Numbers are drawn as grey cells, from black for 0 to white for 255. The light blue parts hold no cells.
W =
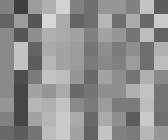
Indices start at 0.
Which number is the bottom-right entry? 150
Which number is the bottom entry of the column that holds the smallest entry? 92
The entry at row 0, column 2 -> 156
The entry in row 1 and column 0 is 99
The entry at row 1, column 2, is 86
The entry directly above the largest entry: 176
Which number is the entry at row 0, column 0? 129
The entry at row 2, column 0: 137
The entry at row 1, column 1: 156
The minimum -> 62
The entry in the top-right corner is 92
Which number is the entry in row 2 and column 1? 86
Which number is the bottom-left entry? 105
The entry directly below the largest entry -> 176
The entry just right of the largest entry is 170
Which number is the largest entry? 216

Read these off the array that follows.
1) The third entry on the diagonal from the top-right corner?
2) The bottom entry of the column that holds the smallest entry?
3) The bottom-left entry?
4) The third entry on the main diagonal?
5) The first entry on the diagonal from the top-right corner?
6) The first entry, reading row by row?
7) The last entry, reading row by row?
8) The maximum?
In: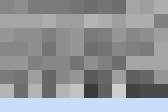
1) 135
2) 59
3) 180
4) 142
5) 173
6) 135
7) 74
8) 207

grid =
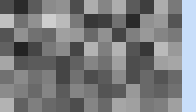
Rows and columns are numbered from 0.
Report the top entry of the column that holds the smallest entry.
42
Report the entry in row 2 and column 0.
84
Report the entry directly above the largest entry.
139
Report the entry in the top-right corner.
121
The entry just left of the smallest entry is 97
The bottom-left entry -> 179
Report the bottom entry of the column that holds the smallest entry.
97
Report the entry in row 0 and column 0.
77
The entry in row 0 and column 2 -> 91
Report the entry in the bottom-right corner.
160
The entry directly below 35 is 84
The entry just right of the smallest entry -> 69
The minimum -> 35
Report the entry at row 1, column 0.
192
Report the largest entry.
206
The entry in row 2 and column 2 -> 113
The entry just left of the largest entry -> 145
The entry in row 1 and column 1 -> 113

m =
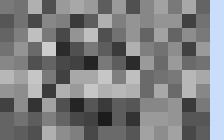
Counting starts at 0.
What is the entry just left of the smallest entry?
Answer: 65
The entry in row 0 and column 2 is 176
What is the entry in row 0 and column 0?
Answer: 121
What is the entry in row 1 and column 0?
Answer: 86
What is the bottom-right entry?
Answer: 93
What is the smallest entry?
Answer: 28
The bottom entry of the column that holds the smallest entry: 106
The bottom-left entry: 100
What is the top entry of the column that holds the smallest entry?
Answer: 93
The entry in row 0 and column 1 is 114
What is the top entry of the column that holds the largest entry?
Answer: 80
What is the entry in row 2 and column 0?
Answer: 100
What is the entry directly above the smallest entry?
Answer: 58
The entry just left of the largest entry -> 106
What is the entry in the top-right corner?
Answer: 100
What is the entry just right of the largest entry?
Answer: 43

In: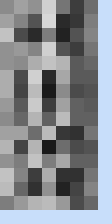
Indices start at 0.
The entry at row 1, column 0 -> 161
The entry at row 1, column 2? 83
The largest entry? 215
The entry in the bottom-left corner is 125
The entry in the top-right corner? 109
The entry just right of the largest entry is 42
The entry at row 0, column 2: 145
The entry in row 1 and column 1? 132
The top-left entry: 139
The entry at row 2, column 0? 194
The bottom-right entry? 103
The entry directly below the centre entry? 97
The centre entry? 61
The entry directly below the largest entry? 125
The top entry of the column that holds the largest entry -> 208
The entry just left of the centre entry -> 202
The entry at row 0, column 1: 161
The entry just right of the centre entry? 161
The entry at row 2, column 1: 75

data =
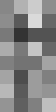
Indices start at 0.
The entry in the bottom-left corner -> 148
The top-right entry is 141
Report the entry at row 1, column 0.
141
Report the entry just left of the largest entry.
90
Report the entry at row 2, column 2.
83
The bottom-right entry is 191
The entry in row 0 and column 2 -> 204
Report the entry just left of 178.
135
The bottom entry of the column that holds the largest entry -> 128
